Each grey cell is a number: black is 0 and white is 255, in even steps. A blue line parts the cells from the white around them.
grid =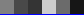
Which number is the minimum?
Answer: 22
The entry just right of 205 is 107

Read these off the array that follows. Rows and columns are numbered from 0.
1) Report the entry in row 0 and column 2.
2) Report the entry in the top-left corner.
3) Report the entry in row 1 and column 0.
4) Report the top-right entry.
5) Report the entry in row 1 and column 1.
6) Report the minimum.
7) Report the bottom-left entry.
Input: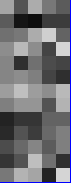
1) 172
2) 165
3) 91
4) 91
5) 21
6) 13
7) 120

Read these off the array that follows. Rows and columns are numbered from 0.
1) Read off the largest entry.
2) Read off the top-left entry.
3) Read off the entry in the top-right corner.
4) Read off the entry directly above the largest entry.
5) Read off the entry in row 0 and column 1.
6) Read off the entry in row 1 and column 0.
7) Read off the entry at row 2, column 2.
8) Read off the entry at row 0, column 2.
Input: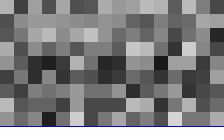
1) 213
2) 178
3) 72
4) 119
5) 64
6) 80
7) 166
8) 159

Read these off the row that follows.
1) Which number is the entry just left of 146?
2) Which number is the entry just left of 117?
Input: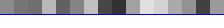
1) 170
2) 139
